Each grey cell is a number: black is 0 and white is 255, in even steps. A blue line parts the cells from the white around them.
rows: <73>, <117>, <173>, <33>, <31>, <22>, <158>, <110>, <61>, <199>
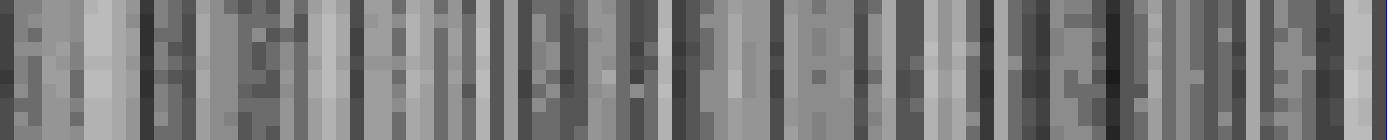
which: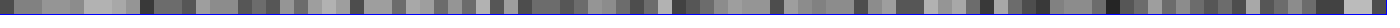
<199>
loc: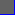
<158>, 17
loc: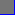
<73>, 58

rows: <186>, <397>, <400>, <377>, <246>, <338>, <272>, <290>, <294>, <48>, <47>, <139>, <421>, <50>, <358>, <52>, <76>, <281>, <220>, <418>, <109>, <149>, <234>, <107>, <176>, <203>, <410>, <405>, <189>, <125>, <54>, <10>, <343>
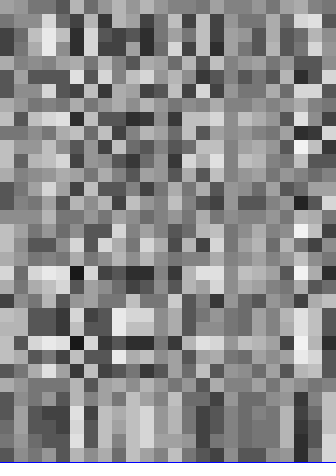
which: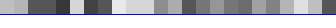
<234>
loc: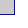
<149>, 12
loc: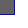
<139>, 1
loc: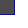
<281>, 12

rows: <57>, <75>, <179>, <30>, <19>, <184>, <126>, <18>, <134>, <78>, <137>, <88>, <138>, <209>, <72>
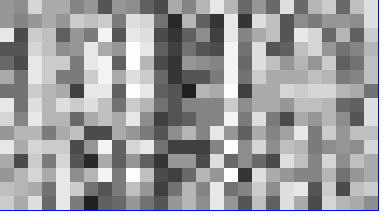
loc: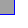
<78>, 20
